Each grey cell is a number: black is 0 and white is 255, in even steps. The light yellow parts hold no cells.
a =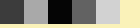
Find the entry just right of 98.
210
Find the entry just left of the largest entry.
98

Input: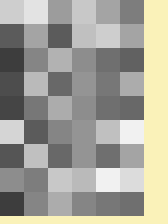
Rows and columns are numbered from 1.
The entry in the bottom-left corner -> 61
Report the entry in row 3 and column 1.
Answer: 61
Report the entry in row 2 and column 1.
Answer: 91
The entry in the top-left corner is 206
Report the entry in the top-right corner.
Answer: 125
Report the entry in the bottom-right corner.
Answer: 111
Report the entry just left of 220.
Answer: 241
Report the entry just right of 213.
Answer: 91
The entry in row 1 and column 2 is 227
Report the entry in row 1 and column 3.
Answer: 156
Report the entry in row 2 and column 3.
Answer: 91

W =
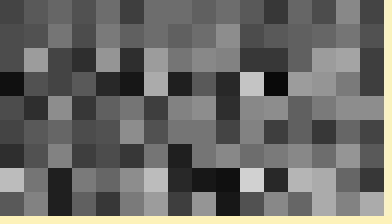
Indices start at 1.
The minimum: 9
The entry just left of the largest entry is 15
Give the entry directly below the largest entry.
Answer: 81
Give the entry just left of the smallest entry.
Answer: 196
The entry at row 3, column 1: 75
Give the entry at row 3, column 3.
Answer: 68
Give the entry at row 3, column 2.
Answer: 156
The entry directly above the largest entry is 110
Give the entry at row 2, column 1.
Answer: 75
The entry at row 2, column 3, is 117
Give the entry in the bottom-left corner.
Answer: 88
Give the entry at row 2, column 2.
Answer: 81
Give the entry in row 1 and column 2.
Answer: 88
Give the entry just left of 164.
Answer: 156
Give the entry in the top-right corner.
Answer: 68
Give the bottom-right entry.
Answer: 172
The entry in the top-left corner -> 68

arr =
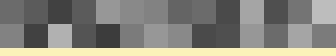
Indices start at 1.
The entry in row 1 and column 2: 92
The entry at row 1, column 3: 65
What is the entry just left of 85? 177
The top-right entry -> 189
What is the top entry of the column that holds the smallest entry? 151
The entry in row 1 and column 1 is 107
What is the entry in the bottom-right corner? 122
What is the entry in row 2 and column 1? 130

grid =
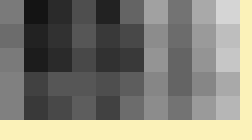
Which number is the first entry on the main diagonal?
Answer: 122
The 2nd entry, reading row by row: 20
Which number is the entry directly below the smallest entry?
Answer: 34
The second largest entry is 198
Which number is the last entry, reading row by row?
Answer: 182
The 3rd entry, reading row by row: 42
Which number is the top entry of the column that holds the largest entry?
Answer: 213
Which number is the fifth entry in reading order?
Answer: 34
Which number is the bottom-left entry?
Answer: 128
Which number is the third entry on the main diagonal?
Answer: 42
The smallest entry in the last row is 57
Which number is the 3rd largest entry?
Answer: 190
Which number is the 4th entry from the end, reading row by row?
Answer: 140

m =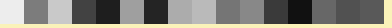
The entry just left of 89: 81
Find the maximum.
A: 237

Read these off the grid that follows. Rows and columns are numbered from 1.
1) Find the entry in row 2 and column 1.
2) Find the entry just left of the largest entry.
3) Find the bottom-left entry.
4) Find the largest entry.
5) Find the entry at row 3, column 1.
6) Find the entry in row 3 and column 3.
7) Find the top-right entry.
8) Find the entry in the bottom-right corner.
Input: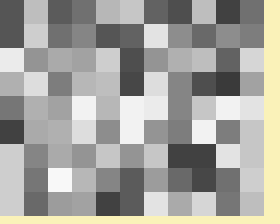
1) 85
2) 118
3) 206
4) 248
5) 235
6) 170
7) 112
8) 190

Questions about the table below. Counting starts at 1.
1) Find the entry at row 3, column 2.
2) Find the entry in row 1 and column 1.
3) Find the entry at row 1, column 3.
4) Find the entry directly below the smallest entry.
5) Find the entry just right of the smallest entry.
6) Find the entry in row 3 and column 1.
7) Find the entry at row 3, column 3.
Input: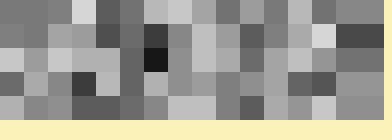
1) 156
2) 121
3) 127
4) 177
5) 143
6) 199
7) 199

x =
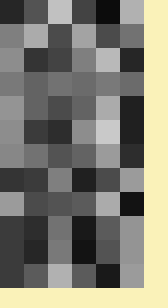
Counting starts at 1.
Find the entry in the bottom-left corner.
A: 59
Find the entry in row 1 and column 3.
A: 193
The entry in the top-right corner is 177
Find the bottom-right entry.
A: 155
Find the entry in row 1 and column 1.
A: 38
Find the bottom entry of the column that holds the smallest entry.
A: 25
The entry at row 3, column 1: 141
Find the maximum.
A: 201
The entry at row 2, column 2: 171
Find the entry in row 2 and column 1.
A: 127
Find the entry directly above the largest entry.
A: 171
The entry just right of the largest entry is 32
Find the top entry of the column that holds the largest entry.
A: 12
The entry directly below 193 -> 75
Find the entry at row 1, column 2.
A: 83

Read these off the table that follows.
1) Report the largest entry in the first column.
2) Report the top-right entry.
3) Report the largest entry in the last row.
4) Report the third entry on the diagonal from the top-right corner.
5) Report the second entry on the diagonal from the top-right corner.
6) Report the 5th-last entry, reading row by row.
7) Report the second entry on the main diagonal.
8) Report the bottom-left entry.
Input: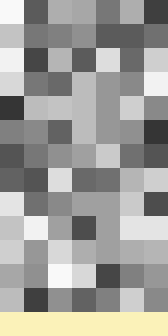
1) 248
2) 64
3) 207
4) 221
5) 92
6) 143
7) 120
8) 188
